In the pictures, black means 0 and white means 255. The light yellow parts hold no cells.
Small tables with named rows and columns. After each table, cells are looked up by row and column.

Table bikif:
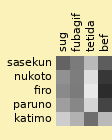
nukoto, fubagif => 125
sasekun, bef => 93
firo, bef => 44
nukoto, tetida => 223
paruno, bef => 68
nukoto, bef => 55
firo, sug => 138
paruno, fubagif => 135
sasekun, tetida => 186
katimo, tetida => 110
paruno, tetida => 213
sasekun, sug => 99
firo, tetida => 232
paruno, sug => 158
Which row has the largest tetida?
firo

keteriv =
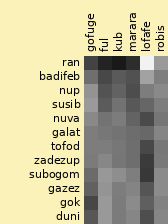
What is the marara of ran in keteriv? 45
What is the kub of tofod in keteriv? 119
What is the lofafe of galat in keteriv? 104
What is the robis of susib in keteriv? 125
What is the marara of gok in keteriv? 139
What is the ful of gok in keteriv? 153
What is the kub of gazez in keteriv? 125

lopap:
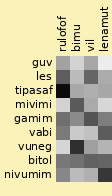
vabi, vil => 193
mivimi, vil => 170
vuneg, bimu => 47
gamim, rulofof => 111
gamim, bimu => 139
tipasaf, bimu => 168

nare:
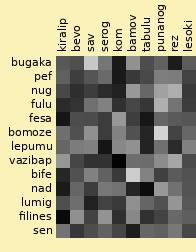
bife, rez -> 91
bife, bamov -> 205
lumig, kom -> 58
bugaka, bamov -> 145
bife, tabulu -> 130
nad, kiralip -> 27
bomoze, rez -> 67
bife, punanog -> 64
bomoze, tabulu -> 37
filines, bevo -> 144
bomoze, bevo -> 80
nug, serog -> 44
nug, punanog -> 161
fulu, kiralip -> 43
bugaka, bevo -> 79
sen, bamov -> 30
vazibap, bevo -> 70
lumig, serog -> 67

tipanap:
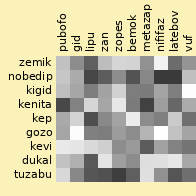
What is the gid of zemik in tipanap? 141
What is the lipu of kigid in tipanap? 125
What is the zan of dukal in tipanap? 228
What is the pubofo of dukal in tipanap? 194
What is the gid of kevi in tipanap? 229
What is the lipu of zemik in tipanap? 95
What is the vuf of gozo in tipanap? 164
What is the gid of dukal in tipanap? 176
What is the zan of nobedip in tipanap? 93
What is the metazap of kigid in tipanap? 123
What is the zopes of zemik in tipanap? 213
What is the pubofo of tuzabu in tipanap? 216
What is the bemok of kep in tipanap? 236
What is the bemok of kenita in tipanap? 123
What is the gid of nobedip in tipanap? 171
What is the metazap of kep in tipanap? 140
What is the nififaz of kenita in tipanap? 158
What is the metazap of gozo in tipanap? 180
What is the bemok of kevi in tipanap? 154
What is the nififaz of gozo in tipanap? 255

